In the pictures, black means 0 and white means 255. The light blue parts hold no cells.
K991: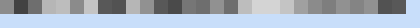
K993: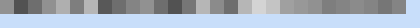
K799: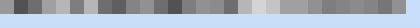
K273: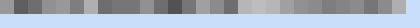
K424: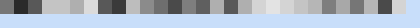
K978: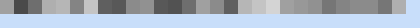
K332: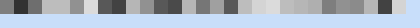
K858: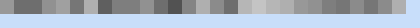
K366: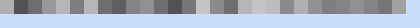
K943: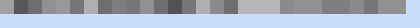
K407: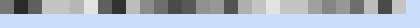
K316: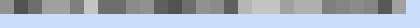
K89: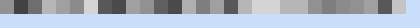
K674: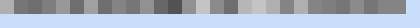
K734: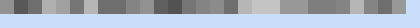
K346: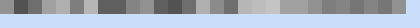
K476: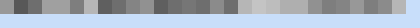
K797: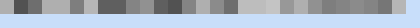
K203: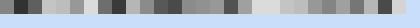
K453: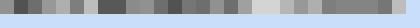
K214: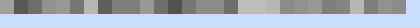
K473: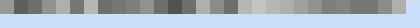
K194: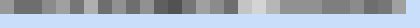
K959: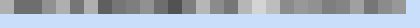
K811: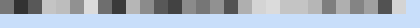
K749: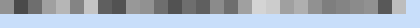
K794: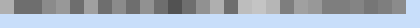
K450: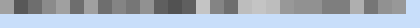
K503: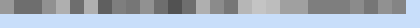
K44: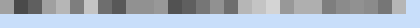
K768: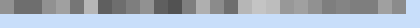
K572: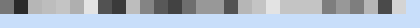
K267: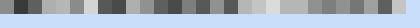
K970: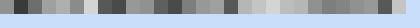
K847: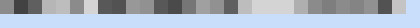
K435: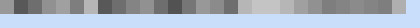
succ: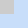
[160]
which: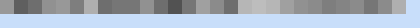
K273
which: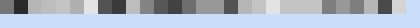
K572
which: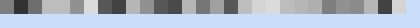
K332
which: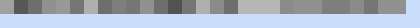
K943
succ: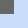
[82]
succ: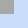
[118]

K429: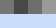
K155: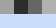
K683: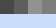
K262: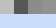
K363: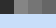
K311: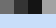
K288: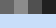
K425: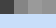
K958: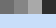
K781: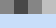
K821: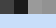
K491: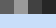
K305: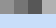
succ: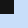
[162]
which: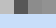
K262
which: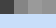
K425
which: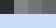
K363
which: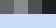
K288

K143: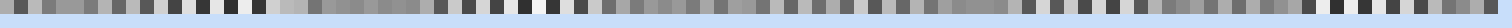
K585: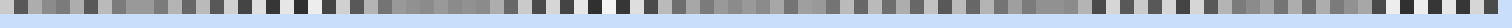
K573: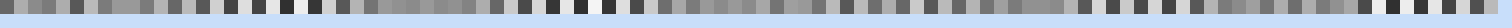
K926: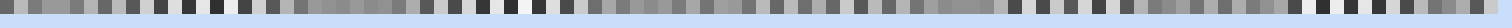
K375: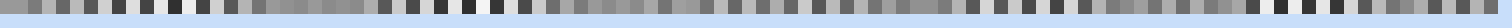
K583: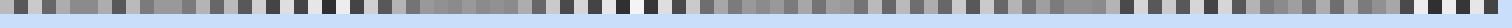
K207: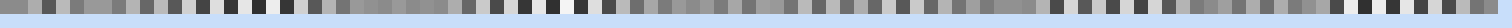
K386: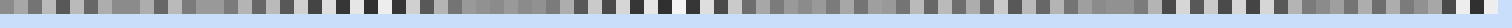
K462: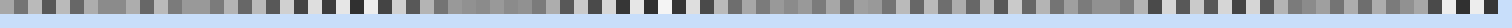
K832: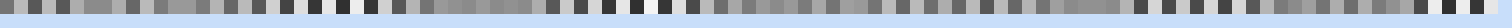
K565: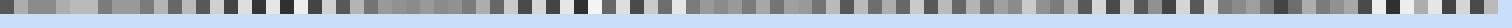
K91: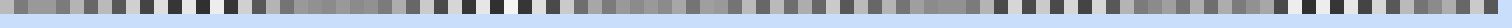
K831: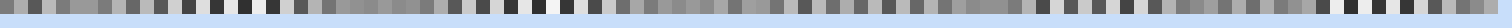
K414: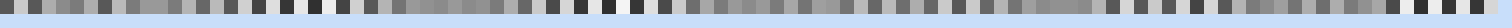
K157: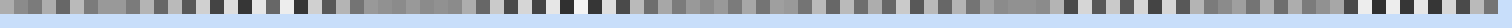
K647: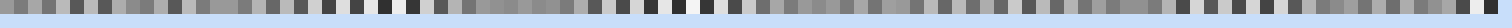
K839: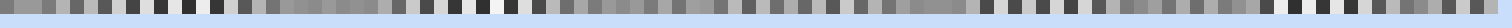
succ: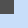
[186]
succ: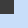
[230]
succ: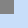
[173]
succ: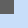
[186]
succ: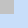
[88]

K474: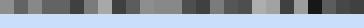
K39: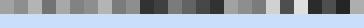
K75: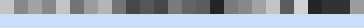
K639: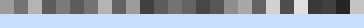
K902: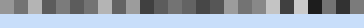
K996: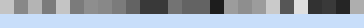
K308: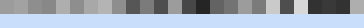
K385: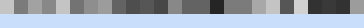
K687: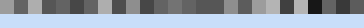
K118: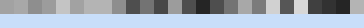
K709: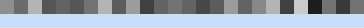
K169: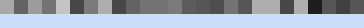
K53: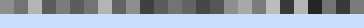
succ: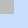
[57]
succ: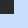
[78]
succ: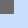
[180]
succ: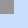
[115]
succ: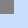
[142]

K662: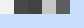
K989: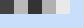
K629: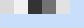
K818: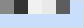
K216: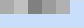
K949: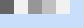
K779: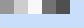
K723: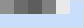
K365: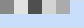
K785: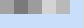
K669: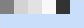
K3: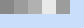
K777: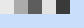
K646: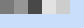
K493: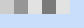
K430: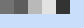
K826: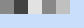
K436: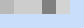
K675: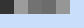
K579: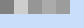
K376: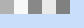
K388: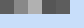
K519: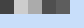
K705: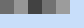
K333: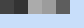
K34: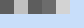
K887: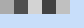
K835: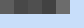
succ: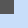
[93]
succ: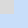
[241]
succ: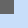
[241]
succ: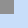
[108]
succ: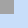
[122]
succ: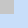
[93]
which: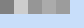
K579

